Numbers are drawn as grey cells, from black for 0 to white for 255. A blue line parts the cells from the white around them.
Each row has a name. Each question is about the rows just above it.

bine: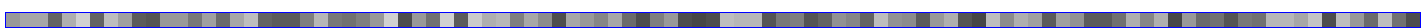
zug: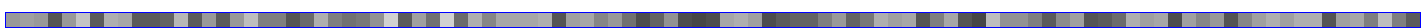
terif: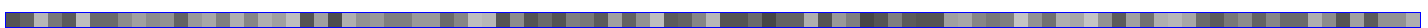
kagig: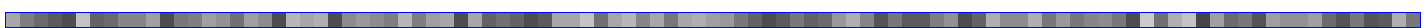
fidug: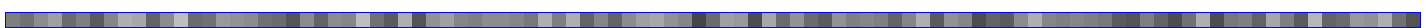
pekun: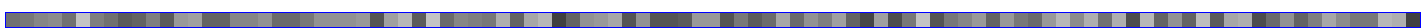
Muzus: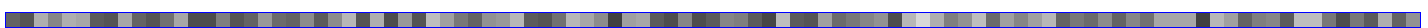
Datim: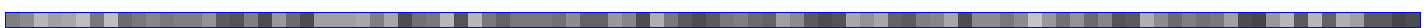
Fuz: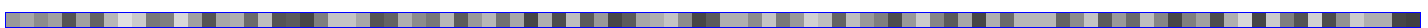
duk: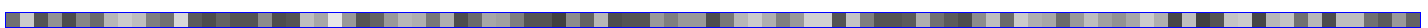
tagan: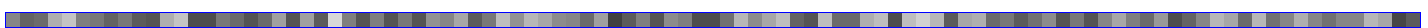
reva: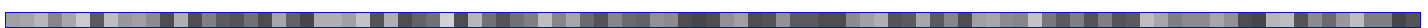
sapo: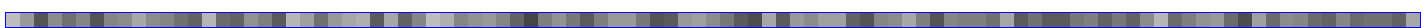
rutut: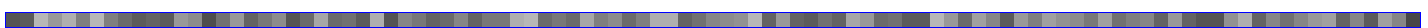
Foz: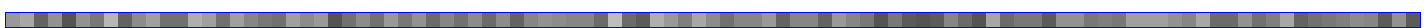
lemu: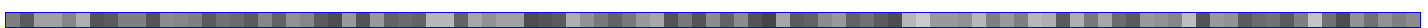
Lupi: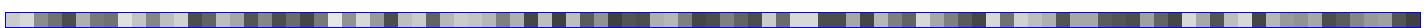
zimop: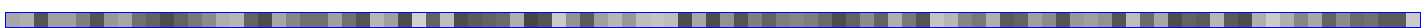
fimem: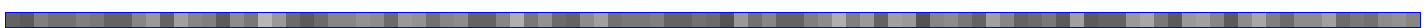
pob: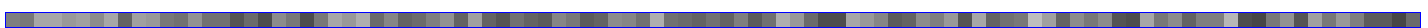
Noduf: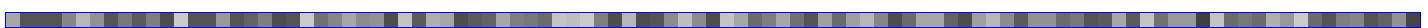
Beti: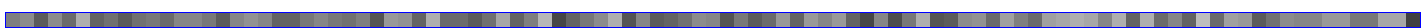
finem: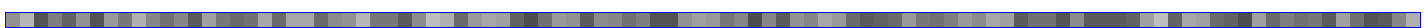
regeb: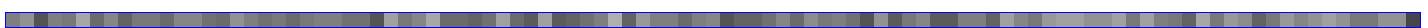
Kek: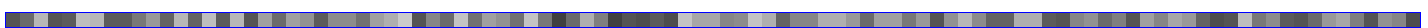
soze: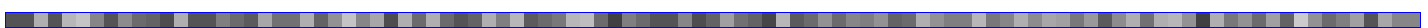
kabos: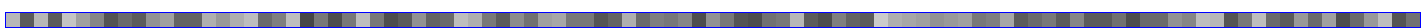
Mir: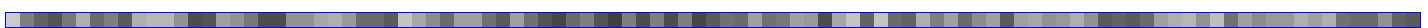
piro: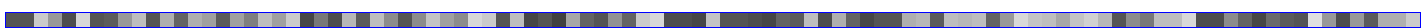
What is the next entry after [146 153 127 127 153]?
[153]
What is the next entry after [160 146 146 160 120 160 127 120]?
[99]
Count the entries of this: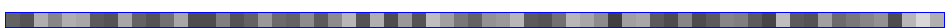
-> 67
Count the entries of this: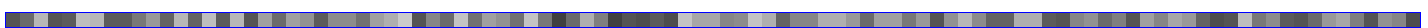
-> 101
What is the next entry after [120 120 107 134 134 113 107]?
[146]

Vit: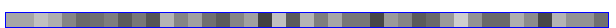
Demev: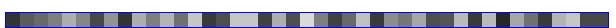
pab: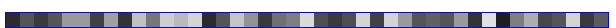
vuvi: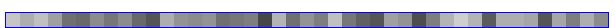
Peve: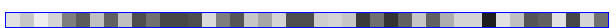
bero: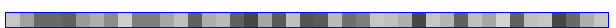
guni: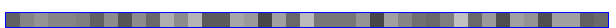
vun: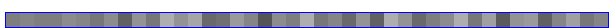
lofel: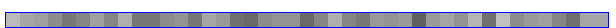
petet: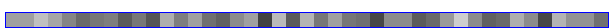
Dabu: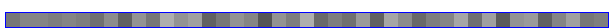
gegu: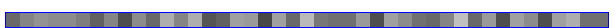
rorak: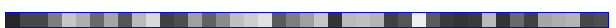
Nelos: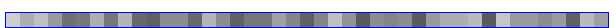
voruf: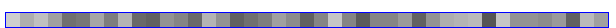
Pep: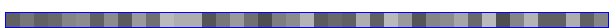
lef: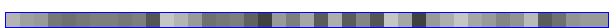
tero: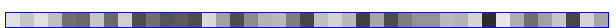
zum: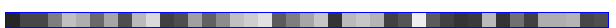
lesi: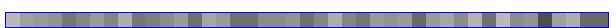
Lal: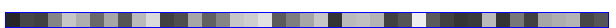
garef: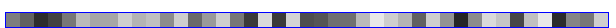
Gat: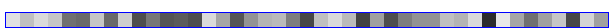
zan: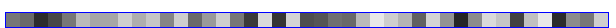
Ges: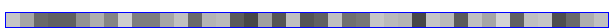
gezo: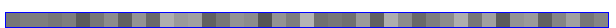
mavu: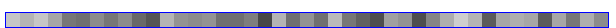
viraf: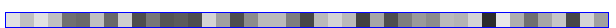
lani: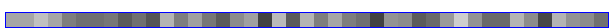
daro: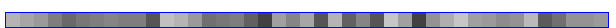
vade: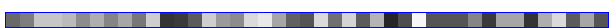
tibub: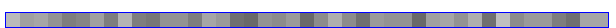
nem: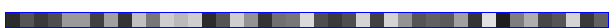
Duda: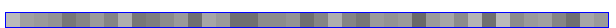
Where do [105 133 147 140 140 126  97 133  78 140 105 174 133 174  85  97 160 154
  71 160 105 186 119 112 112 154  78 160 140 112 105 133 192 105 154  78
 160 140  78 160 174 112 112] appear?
gegu
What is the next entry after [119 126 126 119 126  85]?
[198]

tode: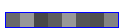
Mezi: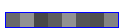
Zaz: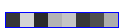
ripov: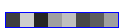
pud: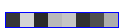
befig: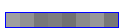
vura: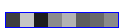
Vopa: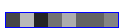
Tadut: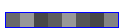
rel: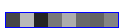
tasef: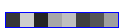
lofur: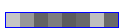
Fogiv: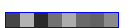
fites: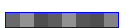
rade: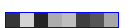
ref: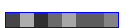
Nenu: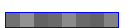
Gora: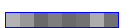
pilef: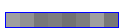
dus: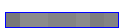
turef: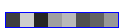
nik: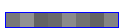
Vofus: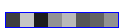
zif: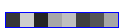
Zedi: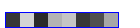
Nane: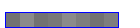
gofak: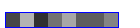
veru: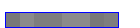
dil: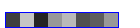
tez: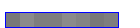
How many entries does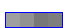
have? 4
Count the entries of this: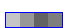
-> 4

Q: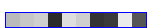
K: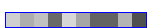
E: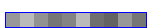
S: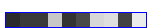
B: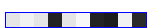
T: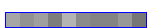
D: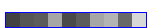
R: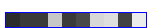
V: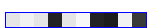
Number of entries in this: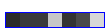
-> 7
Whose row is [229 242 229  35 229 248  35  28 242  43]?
B
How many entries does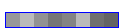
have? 8
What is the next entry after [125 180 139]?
[132]

